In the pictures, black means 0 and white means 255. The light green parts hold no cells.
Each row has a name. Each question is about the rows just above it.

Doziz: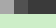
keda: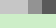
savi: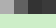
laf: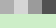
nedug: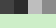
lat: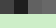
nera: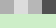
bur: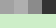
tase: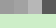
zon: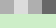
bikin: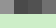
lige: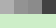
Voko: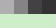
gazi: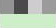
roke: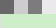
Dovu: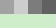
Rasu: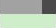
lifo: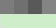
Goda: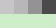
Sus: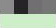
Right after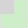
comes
[155]
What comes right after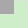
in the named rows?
[81]

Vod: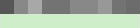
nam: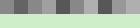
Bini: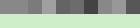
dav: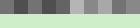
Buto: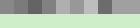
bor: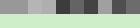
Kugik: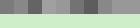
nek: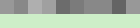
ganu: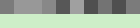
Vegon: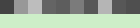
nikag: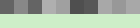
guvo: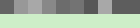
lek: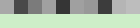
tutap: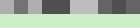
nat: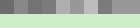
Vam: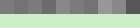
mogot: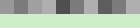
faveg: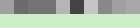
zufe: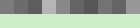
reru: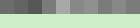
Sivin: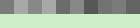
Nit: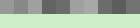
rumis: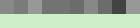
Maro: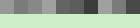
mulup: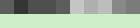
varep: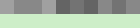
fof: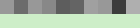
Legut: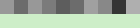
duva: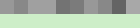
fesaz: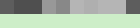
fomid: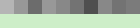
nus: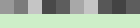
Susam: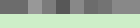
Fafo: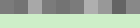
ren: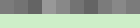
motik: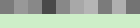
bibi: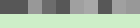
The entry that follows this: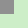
[123]
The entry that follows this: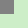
[175]

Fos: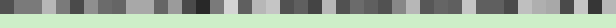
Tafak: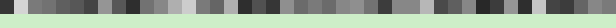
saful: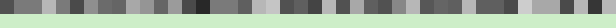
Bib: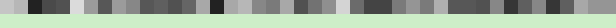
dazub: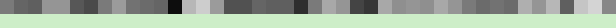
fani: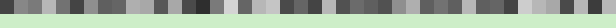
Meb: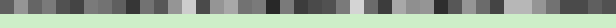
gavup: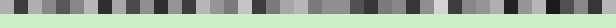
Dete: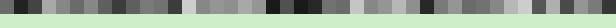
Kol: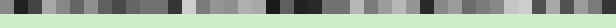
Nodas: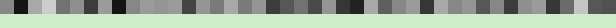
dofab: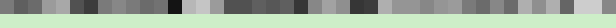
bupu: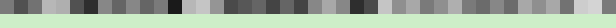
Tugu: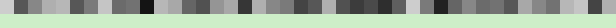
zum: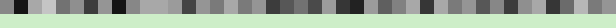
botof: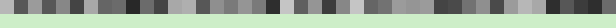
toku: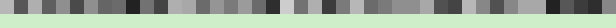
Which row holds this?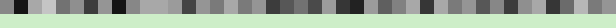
zum
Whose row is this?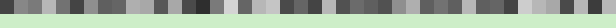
fani
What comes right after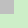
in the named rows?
[175]
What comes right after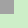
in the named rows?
[143]
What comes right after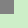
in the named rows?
[168]

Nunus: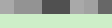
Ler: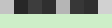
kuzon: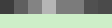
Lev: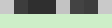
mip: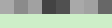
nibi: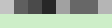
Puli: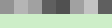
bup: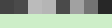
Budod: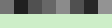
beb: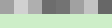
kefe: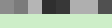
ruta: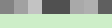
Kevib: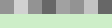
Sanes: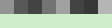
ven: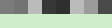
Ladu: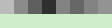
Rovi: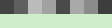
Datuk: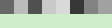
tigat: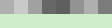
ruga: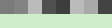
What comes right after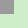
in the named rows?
[74]
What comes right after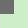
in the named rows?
[115]
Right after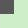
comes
[67]

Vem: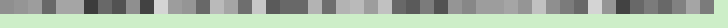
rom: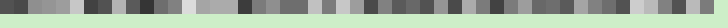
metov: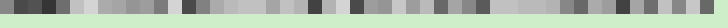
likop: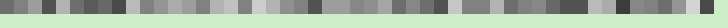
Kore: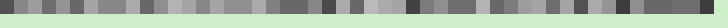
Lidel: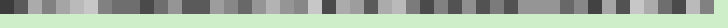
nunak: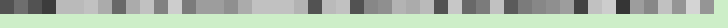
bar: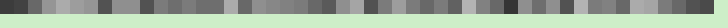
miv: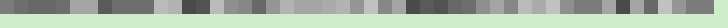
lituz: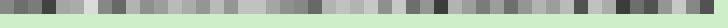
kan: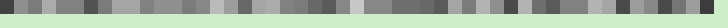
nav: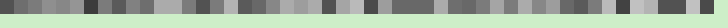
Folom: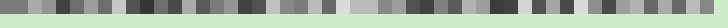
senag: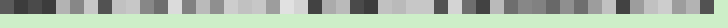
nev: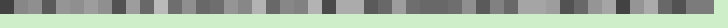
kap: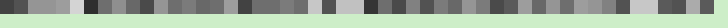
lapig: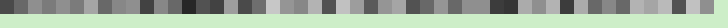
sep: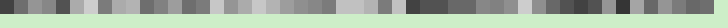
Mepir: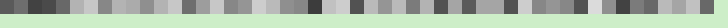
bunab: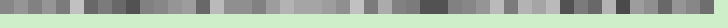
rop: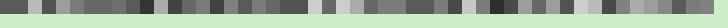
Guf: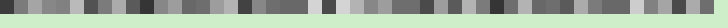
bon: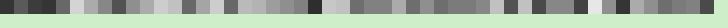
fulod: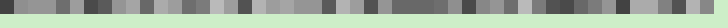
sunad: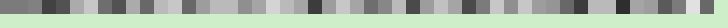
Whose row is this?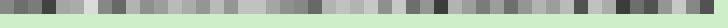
lituz
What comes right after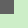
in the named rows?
[179]
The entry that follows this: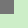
[157]

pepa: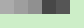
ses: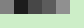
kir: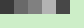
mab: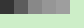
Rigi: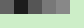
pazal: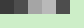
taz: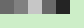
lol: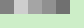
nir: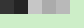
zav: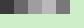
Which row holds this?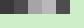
pazal
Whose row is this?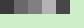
kir
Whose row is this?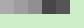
pepa
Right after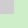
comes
[165]
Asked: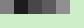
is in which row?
ses
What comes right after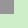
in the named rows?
[158]

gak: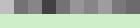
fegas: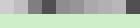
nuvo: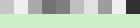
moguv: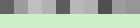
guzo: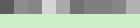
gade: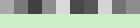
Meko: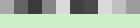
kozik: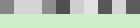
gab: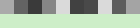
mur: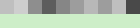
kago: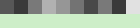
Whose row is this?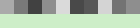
gade
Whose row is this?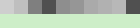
fegas
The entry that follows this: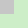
[239]

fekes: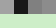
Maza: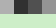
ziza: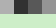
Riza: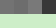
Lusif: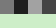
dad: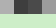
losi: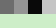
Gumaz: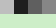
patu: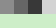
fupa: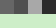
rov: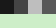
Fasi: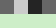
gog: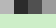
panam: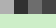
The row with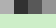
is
ziza
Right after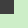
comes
[74]
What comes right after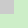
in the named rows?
[36]
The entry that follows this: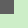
[134]
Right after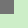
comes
[109]
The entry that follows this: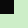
[197]

